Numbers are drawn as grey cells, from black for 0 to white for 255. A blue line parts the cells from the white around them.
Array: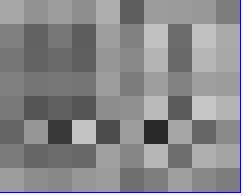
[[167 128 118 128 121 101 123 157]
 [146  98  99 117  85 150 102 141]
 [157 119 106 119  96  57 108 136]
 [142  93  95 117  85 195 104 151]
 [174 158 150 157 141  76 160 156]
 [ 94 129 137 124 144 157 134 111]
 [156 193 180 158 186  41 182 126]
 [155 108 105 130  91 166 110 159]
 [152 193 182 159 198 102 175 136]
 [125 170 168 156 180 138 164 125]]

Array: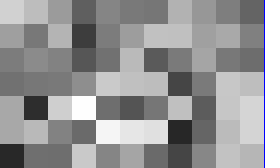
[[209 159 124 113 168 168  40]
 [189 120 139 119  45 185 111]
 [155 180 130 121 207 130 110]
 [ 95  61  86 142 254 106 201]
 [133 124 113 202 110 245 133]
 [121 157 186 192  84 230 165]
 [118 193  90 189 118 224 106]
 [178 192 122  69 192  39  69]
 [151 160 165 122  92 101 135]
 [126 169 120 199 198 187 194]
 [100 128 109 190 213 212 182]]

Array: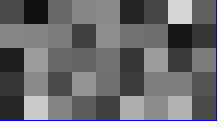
[[ 74 134  31  55  39]
 [ 16 131 155 137 202]
 [104 124 105  75 132]
 [134  65 100 147  93]
 [138 142 115 112  64]
 [ 36 115  55  60 173]
 [ 70 110 155 127 140]
 [213  23  58 127 178]
 [ 96  54 124  84  75]]

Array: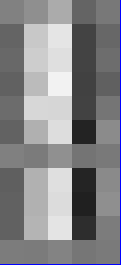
[[129 100 104  97 108  98 128  95  97  97 124]
 [143 200 205 187 215 176 123 177 177 180 123]
 [171 229 223 242 214 221 144 223 220 228 131]
 [100  67  67  65  66  35 116  36  32  45 118]
 [120 103 109  96 117 139 121 138 143 124 122]]

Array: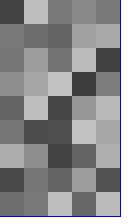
[[ 67 121 118 142 100 117 173  73 110]
 [190 108 156 166 189  75 141 118 120]
 [120  99 114 194  69  79  66  99 189]
 [137 161 186  61 151 194 100 157 103]
 [120 168  65 125 185 167 175  82 187]]

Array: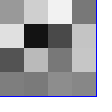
[[153 224  83 126]
 [207  19 186 122]
 [242  73 120 141]
 [120 196 198 135]]

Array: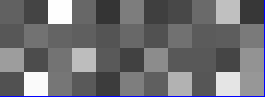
[[ 97  87 157  81]
 [ 68 114  76 250]
 [254 100 115 118]
 [103  95 189  89]
 [ 52  84  89  60]
 [125 104  65 126]
 [ 63  81 140  95]
 [ 72 113  88 178]
 [106  91  88  86]
 [192  93  69 229]
 [ 55 122 147 151]]
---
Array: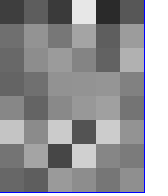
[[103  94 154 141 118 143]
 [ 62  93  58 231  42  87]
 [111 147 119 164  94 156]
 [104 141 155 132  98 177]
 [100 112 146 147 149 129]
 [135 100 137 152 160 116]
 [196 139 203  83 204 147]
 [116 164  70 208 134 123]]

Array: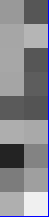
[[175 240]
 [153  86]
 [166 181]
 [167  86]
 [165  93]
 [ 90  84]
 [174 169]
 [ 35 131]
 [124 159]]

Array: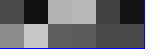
[[141 198  94  91  71  71]
 [ 75  16 179 183  65  19]]

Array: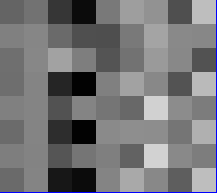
[[106 132  23  11 132 169 136  94 190]
 [100 114  54  11 121 158 146  79 190]
 [128 134 106  79  78 121 164 137 135]
 [111 135 162 126  84 114 154 136  82]
 [110 132  37   2 128 162 136  83 186]
 [128 132  82 132 117 104 209 140 124]
 [107 132  45   2 138 142 141 117 176]
 [126 131  85 117 127  98 210 137 125]]

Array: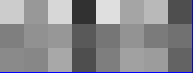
[[138 135 168  78 126 161 156  99]
 [204 152 215  49 223 165 185  78]
 [127 145 151  89 118 147 123 113]]

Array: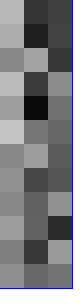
[[143 104 114]
 [183  53  64]
 [173  30  66]
 [136 163  55]
 [186  59 140]
 [158  10 113]
 [196 118 103]
 [136 156  91]
 [144  71  84]
 [136  97 145]
 [157  98  43]
 [126  56 153]]

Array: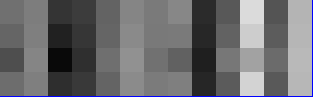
[[109 127  46  57 100 139 123 127  38  91 211  89 183]
 [112 125  52  60  99 133 122 135  43  88 219  84 180]
 [101 127  33  54 101 138 121 122  39  98 205  92 182]
 [ 78 133   9  47 111 145 113  97  31 119 162 107 185]]

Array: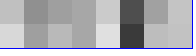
[[216 159 185 167 224  58 189 194]
 [192 144 159 167 203  78 161 196]]

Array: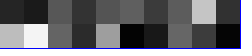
[[189 244 100  43 158   3  24 102  60   5]
 [ 37  26  87  51  84  95  59  92 197  49]]
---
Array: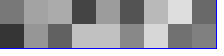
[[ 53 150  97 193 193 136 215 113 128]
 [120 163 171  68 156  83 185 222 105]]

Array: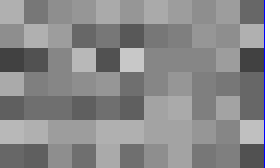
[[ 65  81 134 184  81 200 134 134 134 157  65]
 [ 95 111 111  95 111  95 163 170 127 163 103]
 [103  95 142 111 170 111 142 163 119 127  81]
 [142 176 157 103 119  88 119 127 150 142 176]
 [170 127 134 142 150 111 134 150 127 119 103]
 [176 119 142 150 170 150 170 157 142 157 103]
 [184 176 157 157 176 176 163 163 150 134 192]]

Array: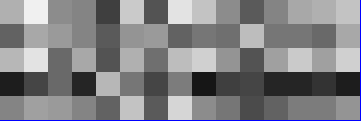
[[ 29  69 105  37 183 118  69 124  22  63  69  37  37  51  29]
 [ 98 168 154 132  90 148 154  98 118 111 189 118 118 105 168]
 [132 160 154 132  98 195  90 214 140 118  75  98 124 124 148]
 [176 240 140 132  63 202  83 227 195 140  90 132 168 176 195]
 [183 227 105 168  83 176 111 189 208 148  83 160 202 160 208]]

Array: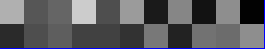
[[ 42  78  94  65  65  50 120  34 114 108 142]
 [176  86 101 204  78 155  26 134  18 142   2]]

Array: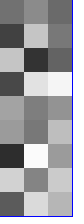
[[ 45 251 155]
 [ 65 197 120]
 [ 72 226 245]
 [ 91 218 182]
 [113 139 106]
 [155 120 190]
 [163 126 147]
 [197  51  99]
 [210 132 203]]

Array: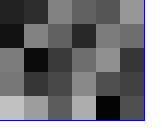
[[ 19 131  97  40 124 110]
 [ 33  46 131  97  85 150]
 [118  53  72 138  79  65]
 [124  12  59 110 144  53]
 [194 157  91 172   4  79]]
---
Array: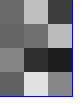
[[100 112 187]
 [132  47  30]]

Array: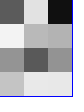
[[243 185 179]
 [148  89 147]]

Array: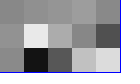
[[146 233 172]
 [138  19  87]]

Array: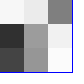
[[ 48 156 241]
 [ 68 150 251]]

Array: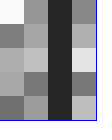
[[127 166  38]
 [173 192  38]]

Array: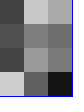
[[ 81 127 110]
 [ 69 153 123]]
